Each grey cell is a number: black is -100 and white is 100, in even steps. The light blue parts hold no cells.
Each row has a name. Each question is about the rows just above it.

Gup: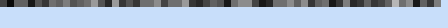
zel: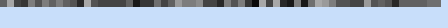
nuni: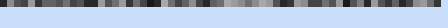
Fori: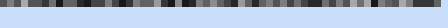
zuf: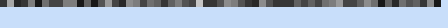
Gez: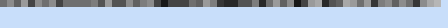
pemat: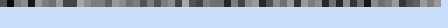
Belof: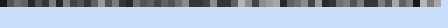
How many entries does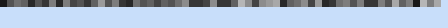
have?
63
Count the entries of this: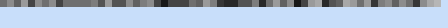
63
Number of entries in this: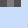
3

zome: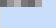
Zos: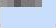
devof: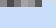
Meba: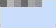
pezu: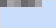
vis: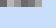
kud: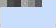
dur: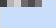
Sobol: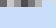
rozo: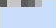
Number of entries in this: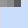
3
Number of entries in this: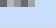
5
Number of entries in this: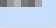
6
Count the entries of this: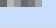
6
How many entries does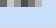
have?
6
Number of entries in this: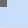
1
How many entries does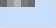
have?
5

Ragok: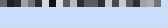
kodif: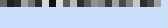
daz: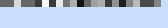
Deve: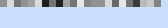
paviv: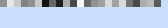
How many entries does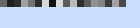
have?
18
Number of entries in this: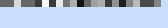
23
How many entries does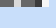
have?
7
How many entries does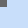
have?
1
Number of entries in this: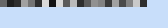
21

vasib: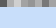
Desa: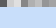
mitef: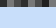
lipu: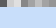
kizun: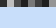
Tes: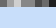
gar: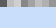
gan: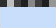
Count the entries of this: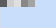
5
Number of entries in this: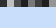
8
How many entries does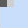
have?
2
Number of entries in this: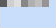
7
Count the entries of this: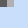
2

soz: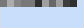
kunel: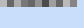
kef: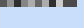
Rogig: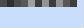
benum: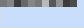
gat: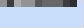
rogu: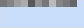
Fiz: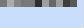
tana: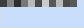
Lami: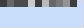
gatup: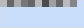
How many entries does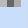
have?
3
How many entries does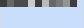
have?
11

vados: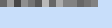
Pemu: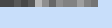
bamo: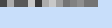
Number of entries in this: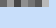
7
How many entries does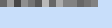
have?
14
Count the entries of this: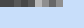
9
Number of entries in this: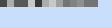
14
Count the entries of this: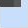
3

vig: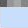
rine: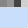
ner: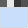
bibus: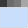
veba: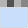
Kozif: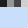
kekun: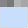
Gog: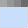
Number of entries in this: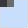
2
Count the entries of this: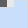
2
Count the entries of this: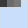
3
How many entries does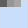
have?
3
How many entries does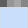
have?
4
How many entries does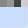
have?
4

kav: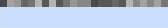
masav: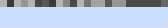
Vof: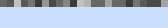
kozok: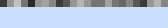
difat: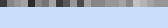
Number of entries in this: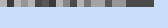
22
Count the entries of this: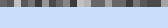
24
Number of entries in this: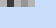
5

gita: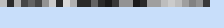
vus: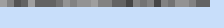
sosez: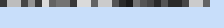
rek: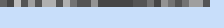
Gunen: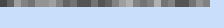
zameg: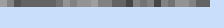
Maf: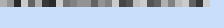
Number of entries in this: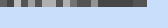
21
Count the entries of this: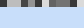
12
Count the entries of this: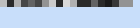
19
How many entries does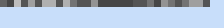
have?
30
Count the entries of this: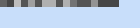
17

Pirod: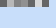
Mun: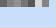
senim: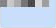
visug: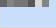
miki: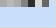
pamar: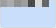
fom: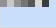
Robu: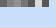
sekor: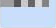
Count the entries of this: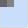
2
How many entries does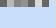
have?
7

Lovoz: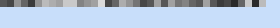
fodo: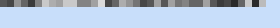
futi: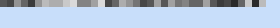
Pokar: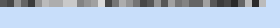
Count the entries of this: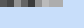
9
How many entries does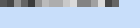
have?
17
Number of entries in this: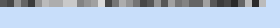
38
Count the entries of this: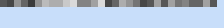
31
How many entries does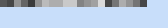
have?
21
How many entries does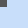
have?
1
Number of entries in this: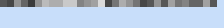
31

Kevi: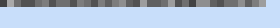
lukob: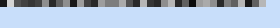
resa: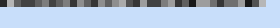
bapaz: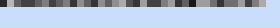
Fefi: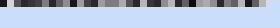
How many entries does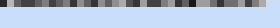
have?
38
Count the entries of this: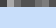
8
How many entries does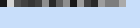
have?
18

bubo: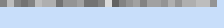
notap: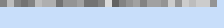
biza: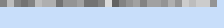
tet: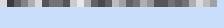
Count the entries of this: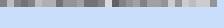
31
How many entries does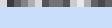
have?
16
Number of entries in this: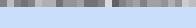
28
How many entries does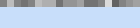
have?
20
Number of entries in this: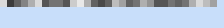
31

